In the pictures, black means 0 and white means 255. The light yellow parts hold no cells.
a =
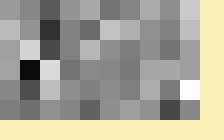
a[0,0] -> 154
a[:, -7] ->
[148, 131, 129, 116, 142, 133]
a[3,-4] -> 122
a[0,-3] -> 170
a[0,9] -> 202
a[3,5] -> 135
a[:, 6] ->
[133, 174, 125, 122, 127, 158]
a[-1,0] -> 125
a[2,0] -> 159
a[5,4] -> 98
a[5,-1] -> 136
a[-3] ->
[162, 11, 218, 116, 137, 135, 122, 165, 167, 158]
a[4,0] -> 135
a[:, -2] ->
[141, 131, 115, 167, 124, 71]

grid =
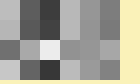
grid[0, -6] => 189
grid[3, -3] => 187
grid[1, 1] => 89
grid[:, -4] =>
[61, 66, 236, 55]
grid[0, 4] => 150
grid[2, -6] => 112
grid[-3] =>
[182, 89, 66, 184, 148, 122]

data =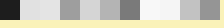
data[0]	29
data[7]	248
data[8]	245

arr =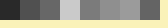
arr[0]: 41
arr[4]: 123
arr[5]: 143
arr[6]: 155

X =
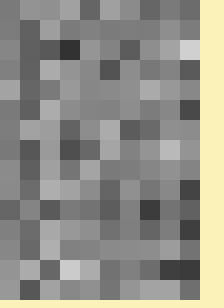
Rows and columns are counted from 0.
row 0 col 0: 122
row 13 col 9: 59
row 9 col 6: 144
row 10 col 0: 102
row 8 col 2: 160
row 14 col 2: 162
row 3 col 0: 128
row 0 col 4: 101
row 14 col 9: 111
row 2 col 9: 208
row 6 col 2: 157
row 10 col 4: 115
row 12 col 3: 129
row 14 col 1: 87
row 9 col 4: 140
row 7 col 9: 148
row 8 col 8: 145
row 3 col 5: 83
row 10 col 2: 90
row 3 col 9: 90
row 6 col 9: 140
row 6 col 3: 99
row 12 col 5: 138
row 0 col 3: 161
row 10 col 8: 115
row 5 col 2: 172
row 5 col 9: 73
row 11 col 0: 128
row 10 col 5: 93
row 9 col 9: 68
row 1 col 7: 124
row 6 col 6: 92
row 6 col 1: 162
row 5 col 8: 135
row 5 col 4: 132
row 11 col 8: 125
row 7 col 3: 79

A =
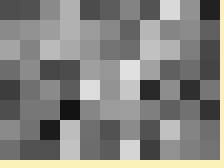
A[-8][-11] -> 78
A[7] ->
[111, 82, 80, 194, 108, 92, 213, 62, 145, 127, 115]
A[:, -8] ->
[177, 177, 169, 76, 92, 19, 189, 194]
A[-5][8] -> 96
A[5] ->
[78, 119, 119, 19, 134, 155, 158, 127, 96, 113, 51]
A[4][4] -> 220
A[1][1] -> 145
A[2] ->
[164, 131, 186, 169, 148, 115, 109, 193, 178, 125, 71]
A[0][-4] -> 83
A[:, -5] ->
[131, 98, 109, 224, 198, 158, 139, 213]
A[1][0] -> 138
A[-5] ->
[109, 139, 70, 76, 159, 150, 224, 162, 96, 109, 68]
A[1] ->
[138, 145, 157, 177, 155, 135, 98, 182, 133, 139, 96]
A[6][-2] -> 132
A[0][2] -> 138

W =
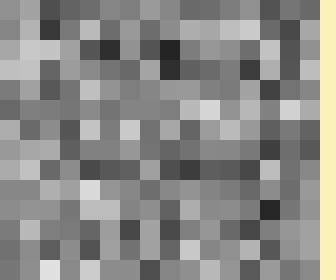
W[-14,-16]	144
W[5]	[104, 127, 124, 119, 138, 116, 132, 132, 126, 185, 214, 147, 183, 130, 209, 171]
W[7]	[153, 166, 171, 95, 129, 129, 151, 115, 101, 114, 136, 135, 121, 64, 110, 88]
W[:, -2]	[117, 73, 83, 85, 115, 209, 121, 110, 113, 109, 119, 150, 144, 117]
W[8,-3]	188
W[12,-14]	93
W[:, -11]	[134, 109, 47, 115, 147, 116, 124, 129, 88, 148, 188, 157, 160, 140]
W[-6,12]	72
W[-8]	[173, 106, 141, 86, 195, 124, 201, 114, 167, 100, 155, 186, 153, 95, 121, 99]
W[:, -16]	[144, 133, 167, 191, 123, 104, 173, 153, 170, 135, 140, 123, 113, 119]
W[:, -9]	[154, 109, 84, 164, 134, 132, 114, 115, 159, 110, 142, 163, 161, 78]
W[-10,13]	66
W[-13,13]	106
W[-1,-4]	89
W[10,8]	98
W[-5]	[135, 135, 175, 160, 218, 148, 135, 110, 136, 147, 132, 123, 104, 140, 109, 153]
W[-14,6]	126
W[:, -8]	[135, 141, 36, 47, 152, 126, 167, 101, 79, 136, 98, 74, 100, 133]
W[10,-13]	119
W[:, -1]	[105, 167, 145, 189, 134, 171, 99, 88, 136, 153, 147, 161, 162, 137]
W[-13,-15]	179
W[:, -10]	[126, 153, 146, 105, 126, 132, 201, 151, 96, 135, 132, 72, 114, 141]
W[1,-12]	186
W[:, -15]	[163, 179, 200, 194, 161, 127, 106, 166, 193, 135, 147, 185, 140, 142]
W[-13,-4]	202
